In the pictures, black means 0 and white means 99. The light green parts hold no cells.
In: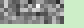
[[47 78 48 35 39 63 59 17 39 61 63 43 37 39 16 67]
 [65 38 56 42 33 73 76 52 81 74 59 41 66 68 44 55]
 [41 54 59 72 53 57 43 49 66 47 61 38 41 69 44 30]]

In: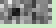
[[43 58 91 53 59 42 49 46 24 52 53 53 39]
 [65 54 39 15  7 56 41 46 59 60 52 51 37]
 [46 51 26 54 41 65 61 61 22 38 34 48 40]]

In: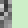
[[45 25 67]
 [66 26 59]
 [69 49 44]
 [40 57 64]]

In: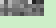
[[78 33 70 55 53 44 42 83 12 28 21]
 [44 36 42 43 43 45 49 53 32 43 30]]

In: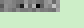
[[47 53 54 49 45 44 59 48 52 45 42 56 61 41 60]
 [44 54 49 43 53 47 47 50 42 53 47 49 46 43 63]]

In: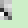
[[67 78 77]
 [19 70 79]
 [83 64 37]]

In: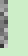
[[57 38]
 [65 50]
 [53 44]
 [47 47]
 [45 54]
 [52 64]]

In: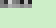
[[48 19 82 51 45 10 70 13]]
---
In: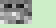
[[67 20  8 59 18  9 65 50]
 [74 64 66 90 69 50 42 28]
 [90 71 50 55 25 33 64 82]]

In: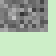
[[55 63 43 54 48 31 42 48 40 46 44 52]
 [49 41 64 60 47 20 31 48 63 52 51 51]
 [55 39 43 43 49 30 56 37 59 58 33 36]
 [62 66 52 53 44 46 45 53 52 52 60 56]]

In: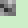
[[23 46 60 47]
 [64 52 45 44]]

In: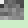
[[23 49 39 43 48 28]
 [41 38 45 53 48 56]]

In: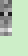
[[49 39 47]
 [12 73 12]
 [60 42 59]
 [80 72 92]]

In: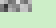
[[48 20 60 53 54 78 74 57]]
